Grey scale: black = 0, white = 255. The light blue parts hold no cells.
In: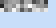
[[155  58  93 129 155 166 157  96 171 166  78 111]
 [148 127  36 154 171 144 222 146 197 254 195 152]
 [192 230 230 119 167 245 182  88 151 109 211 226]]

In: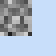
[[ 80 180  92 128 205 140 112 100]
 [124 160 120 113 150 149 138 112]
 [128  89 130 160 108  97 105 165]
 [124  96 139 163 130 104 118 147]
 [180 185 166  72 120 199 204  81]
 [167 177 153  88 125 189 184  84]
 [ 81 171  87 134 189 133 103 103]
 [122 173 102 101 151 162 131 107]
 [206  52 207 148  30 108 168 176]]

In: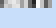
[[ 92 161  99 187 221 232 210 162 212 107  36 251 196]
 [ 92 161 120 209 195 224 228 162 212 107  63 251 196]]

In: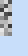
[[214  83 179]
 [ 75 192 144]
 [223 195  61]
 [ 79  64 214]
 [104 213 143]
 [182 207 185]
 [196  60 118]
 [160 193 230]
 [154 131 214]]

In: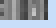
[[141  61  79 140 126 171 130  84  69 135 109 116]
 [136  69 150 142 125 170 128  87  74 132 134 116]
 [135  76 121 140 125 167 127  91  78 131 184 116]
 [144  59  86 139 126 170 130  84  68 136 196 116]
 [146  57 140 138 126 168 129  83  67 137 113 116]]

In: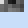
[[100  84 219 102  32  21]
 [ 84  66 109  93 107  80]
 [108  82 106  92 124 116]]

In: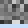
[[ 75 180  99 133  94 195 147]
 [184  72 141 108 157  53  98]
 [169  69 122 102 145  83 132]
 [105 124 125 118 112 124 137]
 [140 114 154 133 139  83  95]
 [ 63 144  45  81  68 216 219]]

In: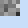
[[164 118 138 155 120]
 [119 214 129  97 121]
 [154 134 139  85 152]
 [142  46 124 164 144]]

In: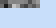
[[128 152  88  81 136 131 134 136 128  79]
 [ 88 125 112  26  98 195 165  91  67 115]]
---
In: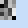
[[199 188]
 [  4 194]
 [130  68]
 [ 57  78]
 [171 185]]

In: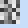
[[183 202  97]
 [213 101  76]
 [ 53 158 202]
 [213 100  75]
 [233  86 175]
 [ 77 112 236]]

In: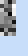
[[213  26]
 [ 70 106]
 [198  82]
 [154   8]
 [152 116]
 [150 141]
 [101 117]
 [ 28  48]
 [221 181]]

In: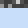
[[ 88  61 203  58]
 [152 155  67  75]]

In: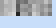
[[161 180 108 112 154 160 162]
 [160 179  91 155 190 147 129]
 [162 181  95 138 182 152 151]
 [168 199  35 165 204 140 121]]

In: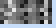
[[108 218  90  29 105  34  60]
 [101 186  95  86 135  81  61]
 [157 119 124 126 128 182  20]
 [ 75 196 111  22 113  13  62]
 [ 99 126 100 103 118  99  86]
 [ 37 159 134  43 134  14  58]]

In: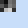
[[ 51 115]
 [ 91 127]
 [ 41 208]]
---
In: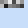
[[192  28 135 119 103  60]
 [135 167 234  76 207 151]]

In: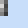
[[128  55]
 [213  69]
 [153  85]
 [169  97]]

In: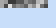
[[167  73 223 113 142 127  99 181 142 210 113  73]
 [167 154  57  57  87  87 142 113  99 181 197 127]]

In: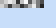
[[209 162  63 162 149  51 108 177 234 124  37]
 [177 209 234 209  51 193 250  92 193 124  79]]

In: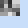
[[ 86 131  44 210 210]
 [116 147 131 101 101]
 [160 160 226 172  58]
 [ 73 197  58 185 172]]

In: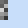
[[123  53]
 [213  66]
 [111  95]
 [154 139]
 [ 95 183]]

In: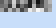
[[156  82 181 112 169  70 125 233 194 245 220 125 169]
 [112 125  57 194  44 112  70  32 181  57  82 141 156]
 [ 96 141  96 207  96 169 141  32 141  19  70 141 181]]

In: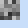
[[ 63  92  76 191 134]
 [191 105 191  63 163]
 [178 121 121 150 134]
 [150 163 150 121 134]
 [105 178  47  92  76]]

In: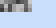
[[173 134 121 105  61  92 105 201]
 [ 61 146  77 160 187 173  92 146]
 [ 92 187  77 160 187 187 105 173]]
